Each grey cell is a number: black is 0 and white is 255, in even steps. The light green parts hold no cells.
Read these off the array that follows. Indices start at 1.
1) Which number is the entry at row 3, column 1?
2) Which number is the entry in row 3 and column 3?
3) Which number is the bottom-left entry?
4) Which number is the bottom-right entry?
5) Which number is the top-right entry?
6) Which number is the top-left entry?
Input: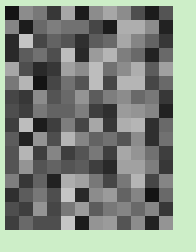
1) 41
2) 70
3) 62
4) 148
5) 84
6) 20

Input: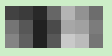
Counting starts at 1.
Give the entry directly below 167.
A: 201
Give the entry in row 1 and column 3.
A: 40
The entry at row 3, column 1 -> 132
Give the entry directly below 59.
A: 87
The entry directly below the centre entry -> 87
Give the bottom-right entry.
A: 117

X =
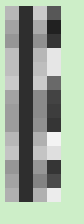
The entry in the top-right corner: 87
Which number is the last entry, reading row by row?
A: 236
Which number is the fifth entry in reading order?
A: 163
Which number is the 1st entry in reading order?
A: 183
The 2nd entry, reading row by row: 46
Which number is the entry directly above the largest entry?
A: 53
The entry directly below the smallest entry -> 53
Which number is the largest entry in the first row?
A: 202
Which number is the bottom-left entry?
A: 176
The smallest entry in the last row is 46
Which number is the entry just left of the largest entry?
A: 176
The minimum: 33
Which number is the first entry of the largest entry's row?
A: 183
